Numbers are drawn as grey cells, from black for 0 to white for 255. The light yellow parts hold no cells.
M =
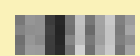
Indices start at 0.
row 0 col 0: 120
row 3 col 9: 201
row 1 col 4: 36
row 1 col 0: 132
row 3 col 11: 163
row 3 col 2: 154
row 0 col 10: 128
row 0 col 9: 201
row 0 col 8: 163
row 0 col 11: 155
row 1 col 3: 66
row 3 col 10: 116
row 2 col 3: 61
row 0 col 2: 145

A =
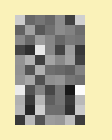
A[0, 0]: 204
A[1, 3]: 112
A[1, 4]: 140
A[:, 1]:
[104, 160, 105, 47, 177, 84, 167, 83, 59, 39, 185]
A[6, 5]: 118
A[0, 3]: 103
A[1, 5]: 130
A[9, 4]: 109
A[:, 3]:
[103, 112, 134, 135, 164, 111, 143, 71, 95, 110, 156]
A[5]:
[145, 84, 176, 111, 105, 96, 129]
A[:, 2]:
[117, 88, 157, 232, 63, 176, 81, 132, 182, 207, 83]
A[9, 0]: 182
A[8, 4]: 116
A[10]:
[56, 185, 83, 156, 151, 189, 61]
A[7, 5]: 24
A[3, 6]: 56
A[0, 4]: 139
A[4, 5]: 162
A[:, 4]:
[139, 140, 103, 68, 137, 105, 149, 117, 116, 109, 151]
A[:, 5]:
[65, 130, 121, 157, 162, 96, 118, 24, 58, 49, 189]

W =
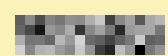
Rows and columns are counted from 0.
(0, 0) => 94
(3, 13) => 121
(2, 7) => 106
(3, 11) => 151
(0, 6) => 139
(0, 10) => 137
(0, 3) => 131
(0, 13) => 168
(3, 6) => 201
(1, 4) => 136
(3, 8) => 62
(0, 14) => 180
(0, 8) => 199
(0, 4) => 119
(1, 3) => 151
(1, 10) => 41
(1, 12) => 163
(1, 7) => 136
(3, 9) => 36

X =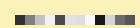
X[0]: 49
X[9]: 212
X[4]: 75

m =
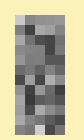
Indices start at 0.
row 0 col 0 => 201
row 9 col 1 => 77
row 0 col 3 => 147
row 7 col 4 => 63
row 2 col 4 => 114
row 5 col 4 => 104
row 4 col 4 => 88
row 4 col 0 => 149
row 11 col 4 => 117
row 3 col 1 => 130
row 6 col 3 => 175
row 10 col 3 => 92
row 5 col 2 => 99
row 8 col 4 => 84
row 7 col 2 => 151
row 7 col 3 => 107
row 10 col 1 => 133
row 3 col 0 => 137
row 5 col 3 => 130

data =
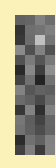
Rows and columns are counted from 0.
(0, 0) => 97
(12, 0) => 43
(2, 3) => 116
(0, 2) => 129
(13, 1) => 127
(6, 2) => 35
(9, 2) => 47
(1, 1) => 111
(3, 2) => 130
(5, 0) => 41
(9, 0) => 54
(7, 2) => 98
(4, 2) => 85
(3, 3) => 81
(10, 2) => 67
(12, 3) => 129
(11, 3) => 100
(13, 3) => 130

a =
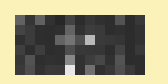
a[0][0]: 98
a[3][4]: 47
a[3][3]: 45
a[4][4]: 47
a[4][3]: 49
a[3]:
[63, 46, 61, 45, 47, 78, 56, 55, 54, 45, 66, 44, 56]
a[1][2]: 46
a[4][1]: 83
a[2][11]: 44
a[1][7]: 61
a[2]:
[48, 59, 46, 45, 99, 116, 79, 185, 58, 56, 53, 44, 49]
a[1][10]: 48
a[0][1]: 53
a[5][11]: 57
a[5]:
[58, 78, 49, 57, 56, 231, 49, 112, 48, 56, 79, 57, 45]
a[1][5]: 99

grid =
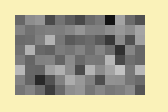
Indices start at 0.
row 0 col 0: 103
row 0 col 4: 115
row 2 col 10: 138
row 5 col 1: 103
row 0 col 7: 106
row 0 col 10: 163
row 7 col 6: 149
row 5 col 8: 140
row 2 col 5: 90
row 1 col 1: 113
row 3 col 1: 178
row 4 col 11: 111
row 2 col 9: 56
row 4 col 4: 100
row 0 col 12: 80
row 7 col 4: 106
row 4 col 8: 119
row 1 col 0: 131
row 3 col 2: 104
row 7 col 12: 85
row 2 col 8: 90
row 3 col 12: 102
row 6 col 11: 118
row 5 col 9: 164
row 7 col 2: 107
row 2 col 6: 100
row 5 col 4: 176

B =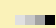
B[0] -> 224
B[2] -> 162
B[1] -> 200

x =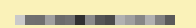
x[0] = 202
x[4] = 107
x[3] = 159
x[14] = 129

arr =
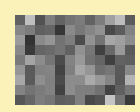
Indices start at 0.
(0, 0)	97
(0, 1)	191
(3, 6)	146
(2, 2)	138
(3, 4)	116
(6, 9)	133
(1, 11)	130
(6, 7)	170
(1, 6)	120
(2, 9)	167
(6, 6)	140
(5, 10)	89
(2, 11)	140
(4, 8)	101
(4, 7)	114
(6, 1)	90
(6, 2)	142
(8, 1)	102
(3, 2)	101
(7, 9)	67
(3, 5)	97
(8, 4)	94
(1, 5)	138
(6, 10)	88
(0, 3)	126
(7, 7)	126
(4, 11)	95
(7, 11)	120
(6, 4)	75
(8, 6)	128
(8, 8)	83
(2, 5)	126
